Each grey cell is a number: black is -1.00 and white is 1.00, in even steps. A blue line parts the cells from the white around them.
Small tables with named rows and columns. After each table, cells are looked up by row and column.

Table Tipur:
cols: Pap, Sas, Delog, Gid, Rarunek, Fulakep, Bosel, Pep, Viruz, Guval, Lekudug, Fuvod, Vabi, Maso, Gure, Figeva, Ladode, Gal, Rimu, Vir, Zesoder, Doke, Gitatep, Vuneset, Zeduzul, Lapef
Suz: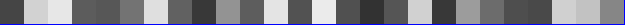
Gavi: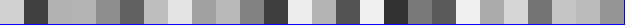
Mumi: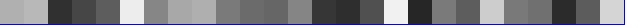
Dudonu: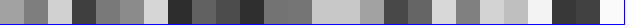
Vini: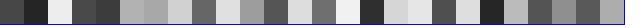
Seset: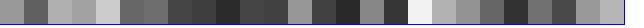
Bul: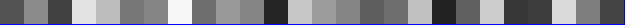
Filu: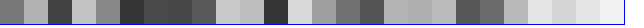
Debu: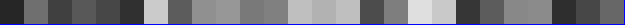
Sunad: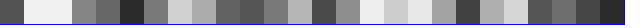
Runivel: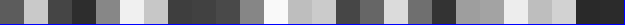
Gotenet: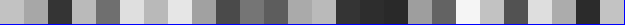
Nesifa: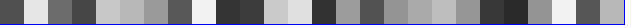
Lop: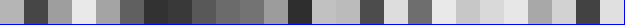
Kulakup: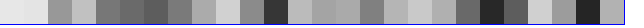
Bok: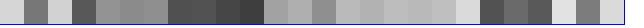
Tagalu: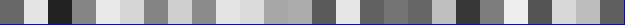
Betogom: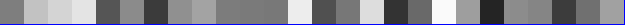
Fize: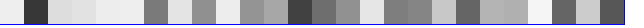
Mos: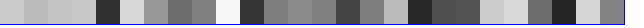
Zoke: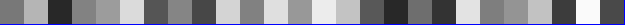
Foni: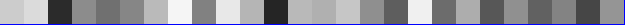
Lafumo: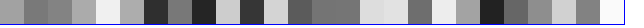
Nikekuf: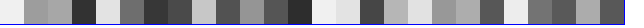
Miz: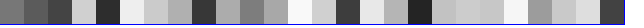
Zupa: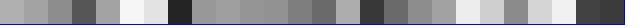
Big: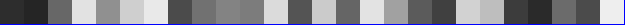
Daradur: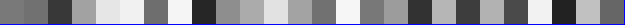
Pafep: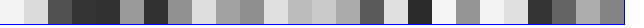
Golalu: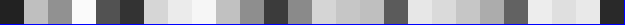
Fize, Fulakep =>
0.87
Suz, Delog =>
0.81
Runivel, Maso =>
0.59
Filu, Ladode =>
0.41
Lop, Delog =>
0.24
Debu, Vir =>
-0.58
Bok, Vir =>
0.71
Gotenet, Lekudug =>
-0.08
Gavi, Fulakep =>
-0.23
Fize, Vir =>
-0.21
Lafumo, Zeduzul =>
0.02
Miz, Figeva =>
0.82
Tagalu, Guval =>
0.79
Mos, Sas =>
0.47
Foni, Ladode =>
-0.26
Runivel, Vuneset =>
0.65
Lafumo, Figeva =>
0.73
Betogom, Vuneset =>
-0.53
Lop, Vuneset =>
0.65
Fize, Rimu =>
0.57

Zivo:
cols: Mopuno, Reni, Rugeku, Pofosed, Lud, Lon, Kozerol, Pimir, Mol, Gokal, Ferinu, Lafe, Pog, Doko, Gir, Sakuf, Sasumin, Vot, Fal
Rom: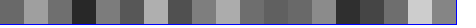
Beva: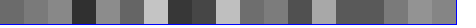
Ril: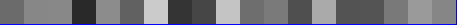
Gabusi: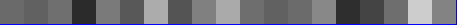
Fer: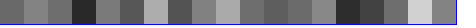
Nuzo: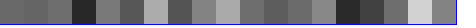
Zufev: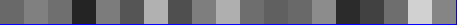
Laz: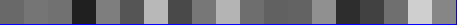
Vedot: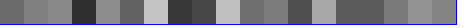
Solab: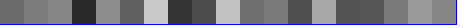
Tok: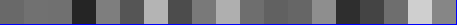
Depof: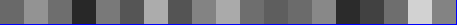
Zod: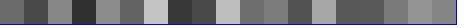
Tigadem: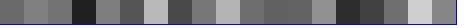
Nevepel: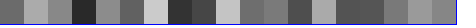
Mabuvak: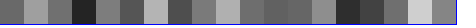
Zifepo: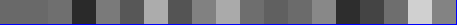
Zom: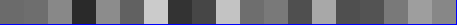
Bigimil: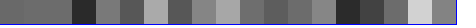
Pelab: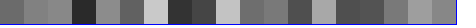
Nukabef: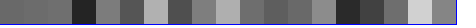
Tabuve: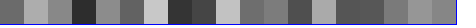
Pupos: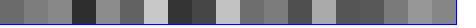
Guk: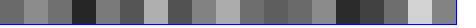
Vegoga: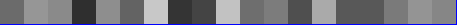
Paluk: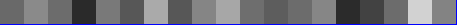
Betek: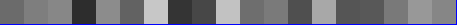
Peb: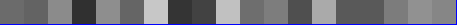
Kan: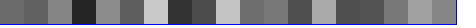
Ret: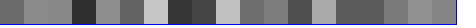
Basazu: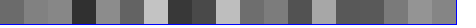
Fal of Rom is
0.04
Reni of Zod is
-0.43
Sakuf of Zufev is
-0.49
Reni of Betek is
-0.01
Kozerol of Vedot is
0.54
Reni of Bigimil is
-0.15
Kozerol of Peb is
0.56
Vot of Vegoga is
0.16
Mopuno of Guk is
-0.18
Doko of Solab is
0.32
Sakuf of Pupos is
-0.32
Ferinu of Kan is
-0.14
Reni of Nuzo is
-0.21
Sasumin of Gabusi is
-0.14
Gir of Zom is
-0.38

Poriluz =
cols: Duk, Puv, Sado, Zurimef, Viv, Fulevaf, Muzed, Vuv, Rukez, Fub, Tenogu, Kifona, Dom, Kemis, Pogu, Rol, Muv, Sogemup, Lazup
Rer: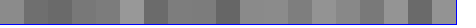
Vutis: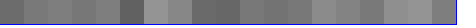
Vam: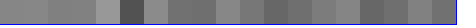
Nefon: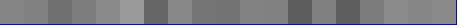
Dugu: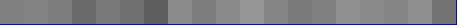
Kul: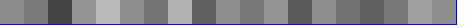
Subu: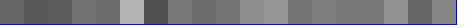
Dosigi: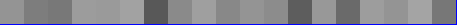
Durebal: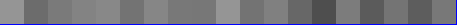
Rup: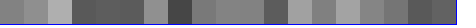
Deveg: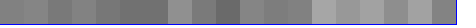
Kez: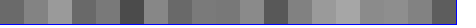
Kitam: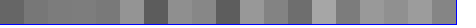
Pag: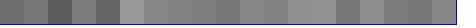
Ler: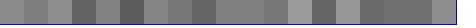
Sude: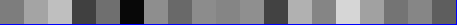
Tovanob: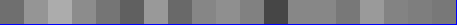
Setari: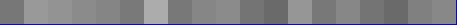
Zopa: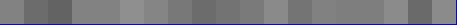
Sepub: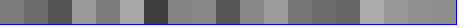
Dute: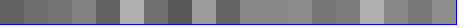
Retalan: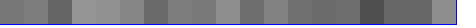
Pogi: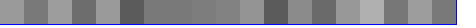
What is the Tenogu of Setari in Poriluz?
-0.09
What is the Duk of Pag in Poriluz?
-0.14
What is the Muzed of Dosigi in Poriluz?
-0.31
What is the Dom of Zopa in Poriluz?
-0.09
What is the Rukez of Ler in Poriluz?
-0.21
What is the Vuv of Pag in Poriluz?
0.01
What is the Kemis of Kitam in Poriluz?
0.30
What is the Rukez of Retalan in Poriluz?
-0.06
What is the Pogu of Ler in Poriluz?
0.17
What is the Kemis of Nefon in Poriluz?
0.00
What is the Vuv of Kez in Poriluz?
-0.18
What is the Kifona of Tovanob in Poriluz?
-0.45
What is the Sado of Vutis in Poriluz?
-0.01
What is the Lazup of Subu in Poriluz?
0.04
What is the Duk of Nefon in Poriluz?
0.04
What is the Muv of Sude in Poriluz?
-0.09
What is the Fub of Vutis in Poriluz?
-0.19
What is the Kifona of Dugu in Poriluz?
0.04
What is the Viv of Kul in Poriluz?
0.44
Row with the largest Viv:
Kul

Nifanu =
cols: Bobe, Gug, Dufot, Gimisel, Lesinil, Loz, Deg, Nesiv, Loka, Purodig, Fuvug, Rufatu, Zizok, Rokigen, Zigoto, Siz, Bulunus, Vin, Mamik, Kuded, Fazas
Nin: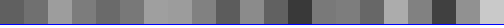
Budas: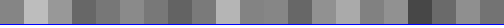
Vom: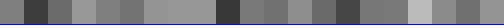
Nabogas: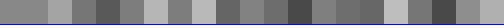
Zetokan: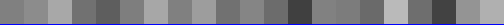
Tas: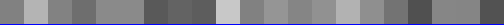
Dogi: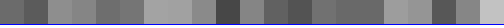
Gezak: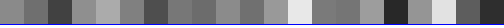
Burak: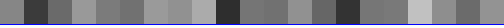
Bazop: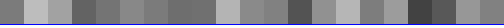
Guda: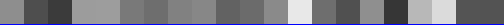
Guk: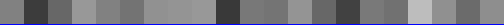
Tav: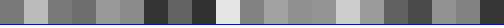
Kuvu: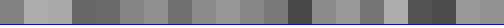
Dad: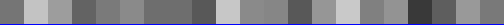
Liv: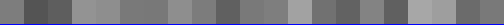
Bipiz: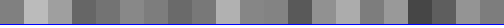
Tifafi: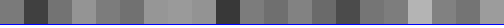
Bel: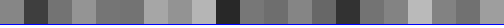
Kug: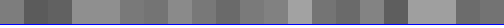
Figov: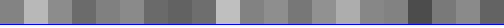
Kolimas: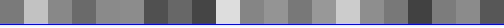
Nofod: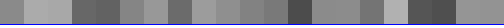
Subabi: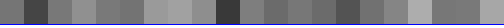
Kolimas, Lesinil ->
0.08
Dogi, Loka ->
0.08
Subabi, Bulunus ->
0.04
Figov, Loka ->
-0.14
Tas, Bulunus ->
-0.10
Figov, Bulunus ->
0.02
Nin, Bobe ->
-0.25
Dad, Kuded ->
0.20
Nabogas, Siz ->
-0.19
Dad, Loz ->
0.08
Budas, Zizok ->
-0.19
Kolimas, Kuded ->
0.09

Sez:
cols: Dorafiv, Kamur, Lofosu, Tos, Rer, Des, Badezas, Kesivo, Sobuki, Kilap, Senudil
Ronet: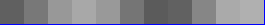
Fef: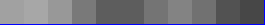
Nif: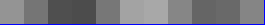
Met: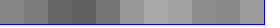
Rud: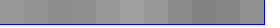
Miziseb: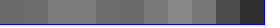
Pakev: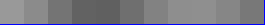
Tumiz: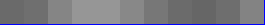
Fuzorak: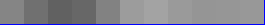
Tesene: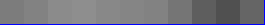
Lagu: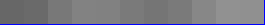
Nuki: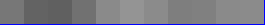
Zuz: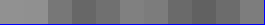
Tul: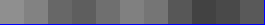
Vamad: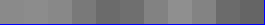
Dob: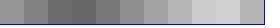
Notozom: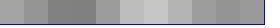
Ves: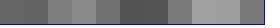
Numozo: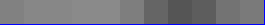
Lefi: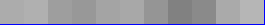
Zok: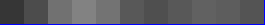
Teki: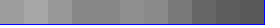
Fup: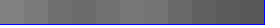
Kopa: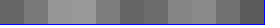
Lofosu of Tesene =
0.09
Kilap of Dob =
0.64
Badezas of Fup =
-0.09
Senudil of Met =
0.22
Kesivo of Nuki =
-0.01
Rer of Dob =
-0.06
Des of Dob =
0.12
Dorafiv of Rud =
0.19
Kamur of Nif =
-0.08
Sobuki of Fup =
-0.25
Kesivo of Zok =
-0.31
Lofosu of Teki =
0.19
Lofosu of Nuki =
-0.25
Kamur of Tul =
0.02
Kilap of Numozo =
-0.10
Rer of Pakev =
-0.25
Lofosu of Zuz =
-0.07
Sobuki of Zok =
-0.24

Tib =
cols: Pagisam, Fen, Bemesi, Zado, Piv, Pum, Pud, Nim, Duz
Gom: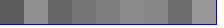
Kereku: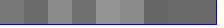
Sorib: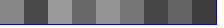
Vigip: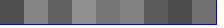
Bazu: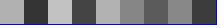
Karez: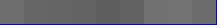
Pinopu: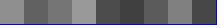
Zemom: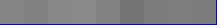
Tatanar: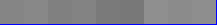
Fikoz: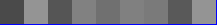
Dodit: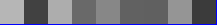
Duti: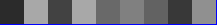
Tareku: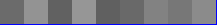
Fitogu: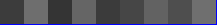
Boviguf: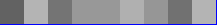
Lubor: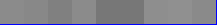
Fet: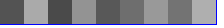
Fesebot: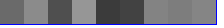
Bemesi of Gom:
-0.20
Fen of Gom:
0.14
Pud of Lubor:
0.11
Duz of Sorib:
-0.54
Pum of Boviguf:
0.38
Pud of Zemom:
-0.03
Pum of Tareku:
-0.18
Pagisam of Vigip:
-0.38
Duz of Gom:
0.20
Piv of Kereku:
0.16
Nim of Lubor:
0.13
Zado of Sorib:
-0.19
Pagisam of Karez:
-0.14
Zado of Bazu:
-0.47

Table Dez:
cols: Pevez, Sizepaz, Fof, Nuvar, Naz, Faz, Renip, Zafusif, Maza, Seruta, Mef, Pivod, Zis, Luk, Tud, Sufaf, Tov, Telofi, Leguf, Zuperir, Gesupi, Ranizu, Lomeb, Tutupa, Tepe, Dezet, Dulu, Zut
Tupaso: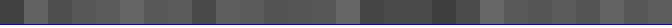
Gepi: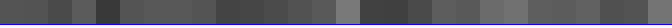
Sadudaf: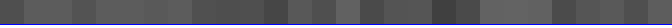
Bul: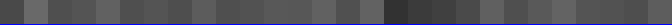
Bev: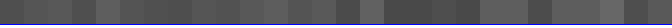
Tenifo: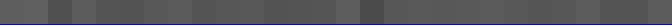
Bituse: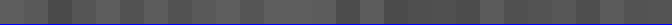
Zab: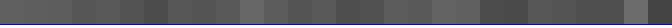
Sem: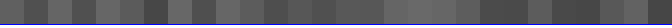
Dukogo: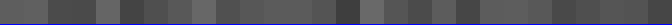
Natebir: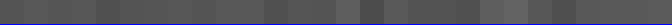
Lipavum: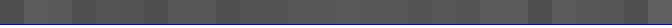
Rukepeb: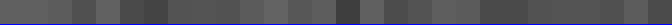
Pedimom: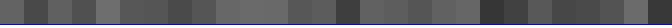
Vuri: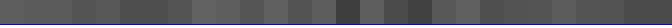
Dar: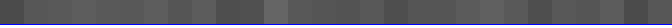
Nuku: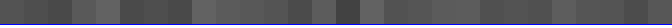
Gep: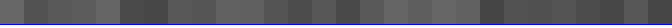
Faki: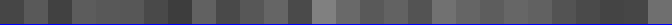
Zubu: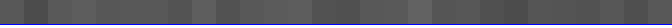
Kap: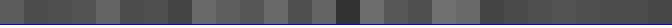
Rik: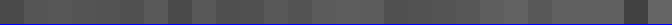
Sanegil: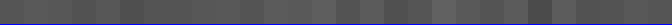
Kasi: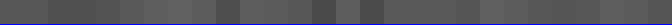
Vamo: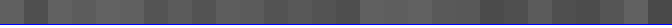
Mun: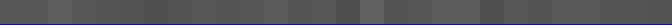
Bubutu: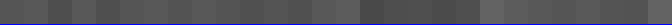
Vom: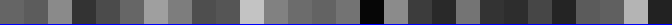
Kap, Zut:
-0.44
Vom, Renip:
0.25
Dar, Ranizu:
-0.30
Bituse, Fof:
-0.42
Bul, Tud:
-0.37
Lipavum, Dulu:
-0.38
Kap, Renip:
-0.38
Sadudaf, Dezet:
-0.30
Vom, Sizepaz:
-0.28

